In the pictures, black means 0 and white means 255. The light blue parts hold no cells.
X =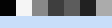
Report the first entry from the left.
3
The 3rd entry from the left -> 136
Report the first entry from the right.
171

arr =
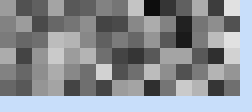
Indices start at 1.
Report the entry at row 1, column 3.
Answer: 96
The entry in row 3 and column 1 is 123
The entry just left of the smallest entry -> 196
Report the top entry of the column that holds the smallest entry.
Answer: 13
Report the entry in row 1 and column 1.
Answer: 156
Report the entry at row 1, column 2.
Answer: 81
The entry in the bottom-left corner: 103
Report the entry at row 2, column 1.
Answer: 130
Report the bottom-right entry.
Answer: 111
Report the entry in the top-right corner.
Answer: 225
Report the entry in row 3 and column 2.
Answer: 103
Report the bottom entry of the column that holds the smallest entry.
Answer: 47

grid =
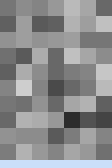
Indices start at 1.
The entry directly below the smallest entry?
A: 124
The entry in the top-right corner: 105
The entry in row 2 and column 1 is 97
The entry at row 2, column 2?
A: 158
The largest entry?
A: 206
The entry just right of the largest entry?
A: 132
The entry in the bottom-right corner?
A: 112
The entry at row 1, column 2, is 139
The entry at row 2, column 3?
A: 90
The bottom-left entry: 124
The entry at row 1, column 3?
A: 132
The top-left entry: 118
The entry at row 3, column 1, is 145
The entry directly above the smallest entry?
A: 165
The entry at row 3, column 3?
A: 145
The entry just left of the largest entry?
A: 132
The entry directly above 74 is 105

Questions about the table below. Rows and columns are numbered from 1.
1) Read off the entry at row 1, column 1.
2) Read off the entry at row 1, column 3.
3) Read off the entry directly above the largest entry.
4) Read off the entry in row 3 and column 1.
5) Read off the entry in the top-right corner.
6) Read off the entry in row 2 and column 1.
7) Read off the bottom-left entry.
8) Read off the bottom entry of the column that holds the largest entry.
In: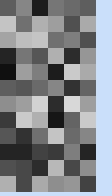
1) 94
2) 29
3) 50
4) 163
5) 94
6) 196
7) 175
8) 150

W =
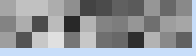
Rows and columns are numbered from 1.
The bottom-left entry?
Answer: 158
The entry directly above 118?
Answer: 40
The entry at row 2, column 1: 131
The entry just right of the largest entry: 118
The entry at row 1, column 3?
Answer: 193
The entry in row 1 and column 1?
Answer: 166
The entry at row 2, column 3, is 75
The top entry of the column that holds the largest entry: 173
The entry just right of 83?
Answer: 199
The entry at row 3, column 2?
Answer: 83
